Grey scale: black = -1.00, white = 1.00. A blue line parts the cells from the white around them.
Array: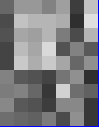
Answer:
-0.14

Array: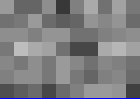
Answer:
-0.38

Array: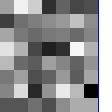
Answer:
-0.33

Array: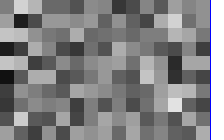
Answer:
0.25

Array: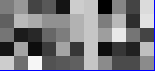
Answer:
0.61

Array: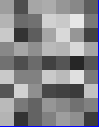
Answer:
0.41
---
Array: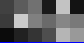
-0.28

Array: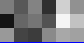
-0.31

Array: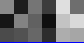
-0.77

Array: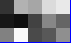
0.40

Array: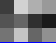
0.65

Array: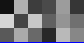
0.39

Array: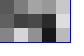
-0.02
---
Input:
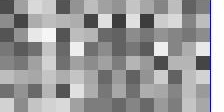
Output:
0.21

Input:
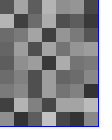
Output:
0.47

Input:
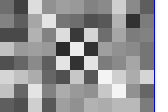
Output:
-0.20

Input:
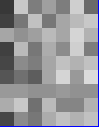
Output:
0.40

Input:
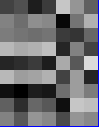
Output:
0.50

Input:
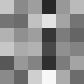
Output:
0.29

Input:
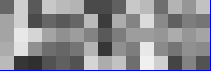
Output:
0.08
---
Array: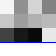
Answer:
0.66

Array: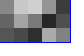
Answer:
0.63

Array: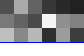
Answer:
-0.22

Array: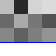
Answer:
0.66

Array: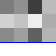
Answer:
-0.52

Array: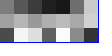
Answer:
-0.53
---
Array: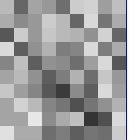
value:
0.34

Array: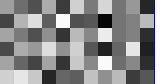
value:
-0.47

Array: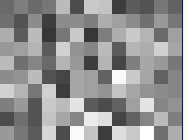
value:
-0.12

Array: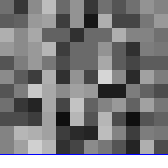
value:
-0.28

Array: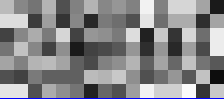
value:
0.73
